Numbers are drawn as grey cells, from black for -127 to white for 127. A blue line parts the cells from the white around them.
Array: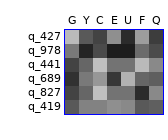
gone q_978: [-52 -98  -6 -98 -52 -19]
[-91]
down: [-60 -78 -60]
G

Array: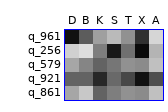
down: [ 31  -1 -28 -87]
K
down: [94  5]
B
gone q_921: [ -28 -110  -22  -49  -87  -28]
[-56]
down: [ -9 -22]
S
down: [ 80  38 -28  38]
D
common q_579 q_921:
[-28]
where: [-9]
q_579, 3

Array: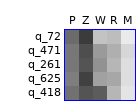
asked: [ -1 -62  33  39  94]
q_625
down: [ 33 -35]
W
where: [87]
q_471, 4
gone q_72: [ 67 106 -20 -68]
[61]
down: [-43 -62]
Z
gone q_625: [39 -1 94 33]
[-62]
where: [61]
q_72, 3

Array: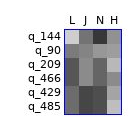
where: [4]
q_90, 1
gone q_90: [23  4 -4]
[29]
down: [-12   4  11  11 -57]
J

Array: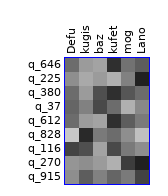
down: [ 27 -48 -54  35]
baz
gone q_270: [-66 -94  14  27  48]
[21]
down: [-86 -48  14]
kugis
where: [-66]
q_270, 4
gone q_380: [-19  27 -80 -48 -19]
[-41]
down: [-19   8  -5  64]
Lano

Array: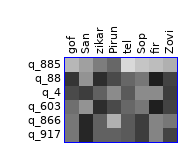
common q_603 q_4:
[-53]
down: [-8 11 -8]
Sop
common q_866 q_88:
[-8]
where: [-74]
q_88, 0

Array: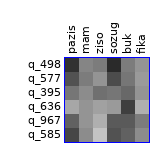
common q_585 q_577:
[-45]
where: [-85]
q_498, 3
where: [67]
q_585, 2
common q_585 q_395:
[12]
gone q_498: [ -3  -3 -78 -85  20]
[5]
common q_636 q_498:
[20]
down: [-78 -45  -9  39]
pazis

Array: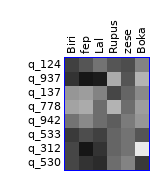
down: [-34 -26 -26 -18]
Rupus
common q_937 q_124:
[-42]
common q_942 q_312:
[-12]

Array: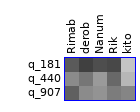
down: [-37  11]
Rimab
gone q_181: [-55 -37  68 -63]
[-49]
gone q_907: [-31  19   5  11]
[-3]

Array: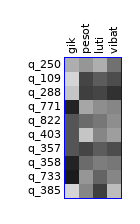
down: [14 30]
vibat
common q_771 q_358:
[-92]
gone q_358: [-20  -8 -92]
[-2]

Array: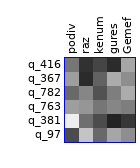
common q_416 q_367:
[-84]
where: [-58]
q_416, 2
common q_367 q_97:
[14]

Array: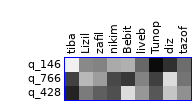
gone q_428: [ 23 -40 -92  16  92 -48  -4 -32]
[69]
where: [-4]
q_428, 1

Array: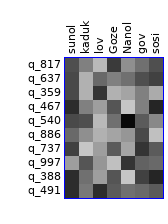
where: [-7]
q_491, 1
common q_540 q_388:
[-15]
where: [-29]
q_997, 5
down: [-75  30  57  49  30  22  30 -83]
lov
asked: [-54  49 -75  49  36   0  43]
q_359
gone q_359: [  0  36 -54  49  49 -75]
[43]

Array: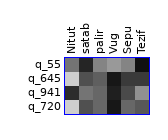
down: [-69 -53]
Sepu
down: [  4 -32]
palir
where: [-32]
q_645, 2
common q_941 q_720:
[-24]

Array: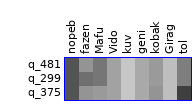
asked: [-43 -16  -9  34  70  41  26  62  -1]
q_299
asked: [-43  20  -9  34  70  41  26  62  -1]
q_481
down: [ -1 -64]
tol
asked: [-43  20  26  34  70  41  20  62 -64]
q_375
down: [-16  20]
fazen

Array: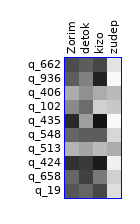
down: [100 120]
zudep
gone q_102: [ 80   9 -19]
[72]
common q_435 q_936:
[120]
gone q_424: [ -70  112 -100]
[-78]
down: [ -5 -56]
kizo
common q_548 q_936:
[-34]

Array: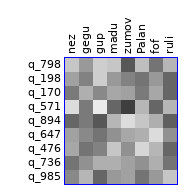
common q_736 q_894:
[47]
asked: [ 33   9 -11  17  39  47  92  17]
q_647
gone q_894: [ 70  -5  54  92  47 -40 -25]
[-32]
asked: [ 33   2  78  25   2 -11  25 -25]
q_198
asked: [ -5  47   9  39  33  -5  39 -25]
q_170
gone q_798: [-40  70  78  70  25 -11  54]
[62]
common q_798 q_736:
[-11]

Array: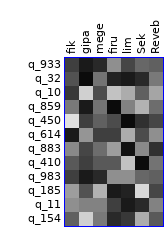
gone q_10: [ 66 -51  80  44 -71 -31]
[37]
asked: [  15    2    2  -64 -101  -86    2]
q_11
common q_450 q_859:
[-116]
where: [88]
q_185, 5
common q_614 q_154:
[44]
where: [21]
q_614, 1
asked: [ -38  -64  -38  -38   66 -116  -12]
q_410

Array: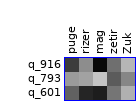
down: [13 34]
rizer
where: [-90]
q_601, 1

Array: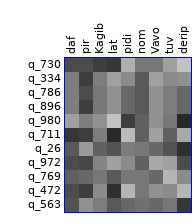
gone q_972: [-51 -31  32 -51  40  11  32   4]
[-57]
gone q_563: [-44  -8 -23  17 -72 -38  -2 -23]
[-15]
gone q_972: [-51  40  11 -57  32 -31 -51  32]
[4]
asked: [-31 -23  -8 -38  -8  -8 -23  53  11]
q_769
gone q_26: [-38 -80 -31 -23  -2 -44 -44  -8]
[25]

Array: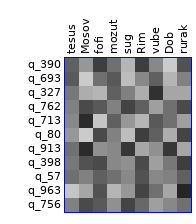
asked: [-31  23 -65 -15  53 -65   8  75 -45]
q_390
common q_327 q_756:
[1]
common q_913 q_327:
[38]
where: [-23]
q_756, 5

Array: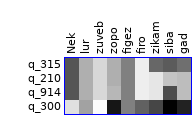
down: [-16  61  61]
gad
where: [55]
q_914, 3

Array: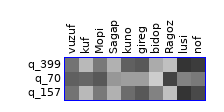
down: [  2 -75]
lusi
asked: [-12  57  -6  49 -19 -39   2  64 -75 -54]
q_157
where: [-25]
q_70, 1

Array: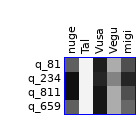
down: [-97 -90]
Vusa
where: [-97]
q_81, 2

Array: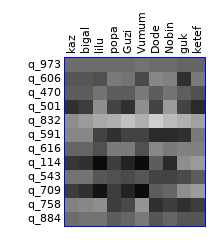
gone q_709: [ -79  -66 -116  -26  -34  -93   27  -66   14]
[-108]
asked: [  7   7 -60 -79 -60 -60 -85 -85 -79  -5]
q_591
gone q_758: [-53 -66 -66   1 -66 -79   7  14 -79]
[21]
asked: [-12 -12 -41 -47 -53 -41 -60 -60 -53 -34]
q_543
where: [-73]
q_114, 0
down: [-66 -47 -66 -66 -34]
popa

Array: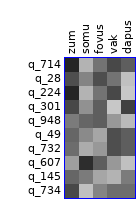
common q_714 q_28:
[-12]
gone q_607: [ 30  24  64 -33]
[-82]
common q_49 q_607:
[-33]
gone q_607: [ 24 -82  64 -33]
[30]
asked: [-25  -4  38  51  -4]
q_145
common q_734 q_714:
[-55]
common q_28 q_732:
[-49]

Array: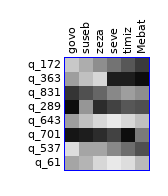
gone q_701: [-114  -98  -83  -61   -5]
[-106]
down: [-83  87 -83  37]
zeza
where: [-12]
q_172, 3
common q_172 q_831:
[14]

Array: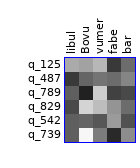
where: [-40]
q_542, 2
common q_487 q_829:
[-19]

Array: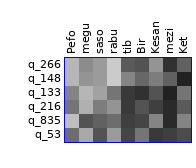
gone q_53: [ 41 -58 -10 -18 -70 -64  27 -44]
[-51]
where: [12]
q_266, 1
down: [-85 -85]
mezi
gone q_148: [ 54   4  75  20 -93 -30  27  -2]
[-24]

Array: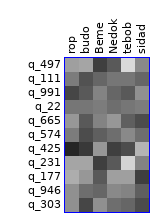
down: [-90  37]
rop
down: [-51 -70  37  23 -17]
budo
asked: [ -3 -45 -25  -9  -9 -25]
q_111
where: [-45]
q_111, 1

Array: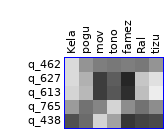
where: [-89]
q_627, 4
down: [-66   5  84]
mov
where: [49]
q_627, 1
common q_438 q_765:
[84]
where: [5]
q_765, 2
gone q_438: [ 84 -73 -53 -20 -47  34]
[-60]

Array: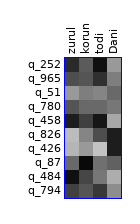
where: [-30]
q_87, 3
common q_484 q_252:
[-111]

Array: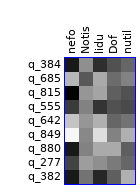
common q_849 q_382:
[48]
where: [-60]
q_277, 0
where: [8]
q_849, 1
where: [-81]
q_384, 2
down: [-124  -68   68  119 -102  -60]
nefo
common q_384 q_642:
[-25]

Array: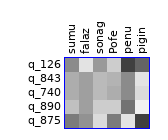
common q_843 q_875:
[99]
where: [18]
q_875, 1
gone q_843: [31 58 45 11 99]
[51]
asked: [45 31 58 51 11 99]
q_843

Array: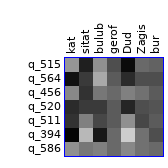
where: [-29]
q_515, 6
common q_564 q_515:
[-49]
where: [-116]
q_515, 4
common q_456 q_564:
[-36]
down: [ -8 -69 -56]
bulub

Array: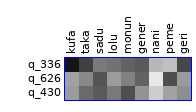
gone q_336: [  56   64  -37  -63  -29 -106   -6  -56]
[-13]
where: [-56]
q_336, 8
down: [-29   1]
monun
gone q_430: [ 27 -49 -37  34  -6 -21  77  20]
[14]
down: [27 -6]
lolu
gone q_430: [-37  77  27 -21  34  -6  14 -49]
[20]

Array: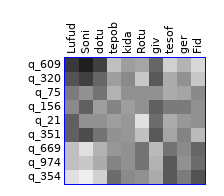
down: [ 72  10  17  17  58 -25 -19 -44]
Fid
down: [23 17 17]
kida
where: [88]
q_609, 9
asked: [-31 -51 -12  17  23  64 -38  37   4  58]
q_351
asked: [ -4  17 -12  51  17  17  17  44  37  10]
q_75

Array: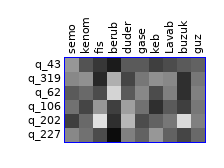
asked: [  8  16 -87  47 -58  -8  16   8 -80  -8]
q_319
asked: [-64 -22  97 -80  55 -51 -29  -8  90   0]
q_202
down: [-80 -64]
buzuk
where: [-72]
q_43, 2
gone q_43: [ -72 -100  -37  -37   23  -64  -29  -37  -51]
[-44]

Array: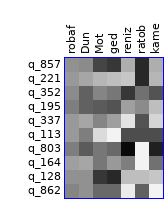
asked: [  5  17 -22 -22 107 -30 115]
q_862
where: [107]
q_862, 4
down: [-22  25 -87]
ged

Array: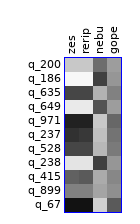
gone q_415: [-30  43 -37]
[7]
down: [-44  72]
nebu
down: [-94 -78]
zes
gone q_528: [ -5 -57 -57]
[56]
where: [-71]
q_237, 1
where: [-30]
q_415, 0

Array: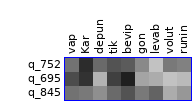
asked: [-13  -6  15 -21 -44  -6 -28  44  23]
q_845
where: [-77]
q_695, 1
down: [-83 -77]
Kar
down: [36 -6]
gon
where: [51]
q_695, 2
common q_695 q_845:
[44]

